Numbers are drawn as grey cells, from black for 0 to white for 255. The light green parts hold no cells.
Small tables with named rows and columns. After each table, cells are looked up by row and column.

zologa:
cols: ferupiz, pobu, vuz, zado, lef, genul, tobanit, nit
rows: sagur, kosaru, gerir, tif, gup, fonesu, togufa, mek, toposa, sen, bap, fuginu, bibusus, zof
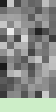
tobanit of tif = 163
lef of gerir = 93
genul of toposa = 197
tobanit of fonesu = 137
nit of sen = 191
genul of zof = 65
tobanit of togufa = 112
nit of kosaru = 101

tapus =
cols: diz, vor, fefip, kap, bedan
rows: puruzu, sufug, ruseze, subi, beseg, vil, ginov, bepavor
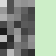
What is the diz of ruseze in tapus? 175
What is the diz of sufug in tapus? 152
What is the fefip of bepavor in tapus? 127
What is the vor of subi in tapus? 118
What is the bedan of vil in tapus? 145
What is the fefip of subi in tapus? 58
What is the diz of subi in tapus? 74
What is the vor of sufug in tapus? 81
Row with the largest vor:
bepavor

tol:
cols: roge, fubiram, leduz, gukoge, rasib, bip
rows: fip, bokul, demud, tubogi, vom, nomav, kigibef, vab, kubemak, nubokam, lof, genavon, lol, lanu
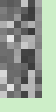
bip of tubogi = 140
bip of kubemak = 150
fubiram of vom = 106
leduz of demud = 151
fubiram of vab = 109
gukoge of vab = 67
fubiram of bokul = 105
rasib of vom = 58
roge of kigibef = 110

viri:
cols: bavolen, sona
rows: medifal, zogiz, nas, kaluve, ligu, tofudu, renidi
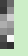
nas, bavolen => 151
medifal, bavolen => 62
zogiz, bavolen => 55
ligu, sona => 136
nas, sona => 207
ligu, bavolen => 145
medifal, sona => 107
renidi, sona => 48
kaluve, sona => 158
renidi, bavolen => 62
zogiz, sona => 143
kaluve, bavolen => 174
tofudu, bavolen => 80
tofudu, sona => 247

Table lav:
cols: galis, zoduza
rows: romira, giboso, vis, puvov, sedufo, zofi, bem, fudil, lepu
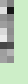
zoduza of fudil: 179
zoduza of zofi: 149
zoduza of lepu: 143
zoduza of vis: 127
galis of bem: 71
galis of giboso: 224
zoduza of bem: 78
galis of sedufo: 217
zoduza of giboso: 23
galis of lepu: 161
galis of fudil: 158
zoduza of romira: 128
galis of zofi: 234
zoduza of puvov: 147
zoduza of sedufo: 141
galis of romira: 168
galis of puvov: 158
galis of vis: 144
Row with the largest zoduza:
fudil

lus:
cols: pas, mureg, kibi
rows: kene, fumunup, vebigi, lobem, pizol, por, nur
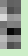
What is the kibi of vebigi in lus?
158
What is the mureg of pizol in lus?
7
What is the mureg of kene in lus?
97
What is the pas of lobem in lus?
113
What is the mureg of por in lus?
139
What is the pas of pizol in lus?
130
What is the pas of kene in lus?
131
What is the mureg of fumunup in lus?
78
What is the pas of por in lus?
186
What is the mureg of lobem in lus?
128
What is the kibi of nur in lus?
94
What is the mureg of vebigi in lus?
152
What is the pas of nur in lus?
170
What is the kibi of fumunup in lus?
94
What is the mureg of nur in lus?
79
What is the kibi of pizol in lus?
33
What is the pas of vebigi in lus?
217
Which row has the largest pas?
vebigi

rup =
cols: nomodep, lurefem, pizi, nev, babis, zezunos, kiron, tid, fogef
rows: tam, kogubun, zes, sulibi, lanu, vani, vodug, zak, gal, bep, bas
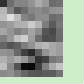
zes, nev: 132
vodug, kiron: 184
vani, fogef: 106
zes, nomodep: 190
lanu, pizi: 128
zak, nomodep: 147
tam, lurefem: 110
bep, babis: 9
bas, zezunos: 85
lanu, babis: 164

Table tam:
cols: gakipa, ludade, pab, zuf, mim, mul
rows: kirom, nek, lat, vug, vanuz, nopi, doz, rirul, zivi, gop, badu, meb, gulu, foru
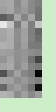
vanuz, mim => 127
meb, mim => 138
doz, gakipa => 177
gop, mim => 129
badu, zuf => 135
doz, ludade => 172
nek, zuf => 154
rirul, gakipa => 160
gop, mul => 121
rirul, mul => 135
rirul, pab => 144
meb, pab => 142
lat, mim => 165
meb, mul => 128
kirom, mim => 137
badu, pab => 161
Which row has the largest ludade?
vug

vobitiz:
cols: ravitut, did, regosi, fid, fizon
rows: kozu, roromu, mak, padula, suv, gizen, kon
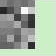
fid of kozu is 111
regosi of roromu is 117
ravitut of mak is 153
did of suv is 125
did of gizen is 167
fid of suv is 164
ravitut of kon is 99
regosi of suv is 112
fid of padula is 98
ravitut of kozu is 133
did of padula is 136
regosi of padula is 170

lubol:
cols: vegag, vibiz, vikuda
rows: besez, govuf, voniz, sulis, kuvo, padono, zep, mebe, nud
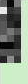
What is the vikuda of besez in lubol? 123
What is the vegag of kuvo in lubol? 88
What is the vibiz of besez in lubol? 9
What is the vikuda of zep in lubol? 37
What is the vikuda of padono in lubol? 44
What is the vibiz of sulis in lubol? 45
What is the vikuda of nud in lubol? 55
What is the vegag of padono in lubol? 127
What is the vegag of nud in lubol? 35
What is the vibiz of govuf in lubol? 51
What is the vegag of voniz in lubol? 75
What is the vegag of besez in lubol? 98

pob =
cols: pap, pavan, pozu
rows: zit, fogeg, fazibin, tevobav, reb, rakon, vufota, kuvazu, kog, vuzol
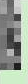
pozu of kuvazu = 65
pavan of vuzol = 117
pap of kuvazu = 125
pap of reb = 130
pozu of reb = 119
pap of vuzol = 95
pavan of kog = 128
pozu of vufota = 51
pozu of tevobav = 157
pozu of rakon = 161
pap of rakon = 114
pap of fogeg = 164
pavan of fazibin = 119
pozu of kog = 130
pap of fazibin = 116
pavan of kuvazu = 180
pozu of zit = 211

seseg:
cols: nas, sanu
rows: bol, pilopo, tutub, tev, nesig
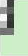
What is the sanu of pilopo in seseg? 95
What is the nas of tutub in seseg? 247
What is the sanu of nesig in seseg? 117
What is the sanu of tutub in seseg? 61
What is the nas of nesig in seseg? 114
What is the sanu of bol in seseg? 65
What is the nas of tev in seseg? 187
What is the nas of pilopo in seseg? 145
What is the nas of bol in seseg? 228
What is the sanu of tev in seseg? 51
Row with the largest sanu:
nesig

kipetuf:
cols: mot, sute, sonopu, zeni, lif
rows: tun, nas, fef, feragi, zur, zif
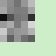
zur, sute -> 136
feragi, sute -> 171
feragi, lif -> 214
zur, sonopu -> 150
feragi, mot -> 154
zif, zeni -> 113
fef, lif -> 47
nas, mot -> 167
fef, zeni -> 123
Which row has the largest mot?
zur

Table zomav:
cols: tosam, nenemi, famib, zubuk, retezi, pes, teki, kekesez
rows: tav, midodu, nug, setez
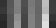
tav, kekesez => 62
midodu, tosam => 57
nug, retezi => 129
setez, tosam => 39
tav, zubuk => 79
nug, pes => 103
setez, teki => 223
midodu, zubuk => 75
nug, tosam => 45

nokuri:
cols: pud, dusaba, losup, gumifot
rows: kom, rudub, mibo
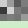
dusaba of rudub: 210
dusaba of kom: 154
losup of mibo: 117
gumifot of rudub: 108
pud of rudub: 58
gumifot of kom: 124
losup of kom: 89
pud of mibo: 116

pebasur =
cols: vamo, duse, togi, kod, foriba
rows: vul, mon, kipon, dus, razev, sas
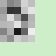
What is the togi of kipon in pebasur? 161
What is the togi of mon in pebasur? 54
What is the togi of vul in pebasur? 146
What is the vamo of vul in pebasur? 174
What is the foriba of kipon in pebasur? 180
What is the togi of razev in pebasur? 25
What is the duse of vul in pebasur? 133
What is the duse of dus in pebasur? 187
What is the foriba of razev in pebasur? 237
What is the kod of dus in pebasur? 152
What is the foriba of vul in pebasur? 191
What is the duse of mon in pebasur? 51
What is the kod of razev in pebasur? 100
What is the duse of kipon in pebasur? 222

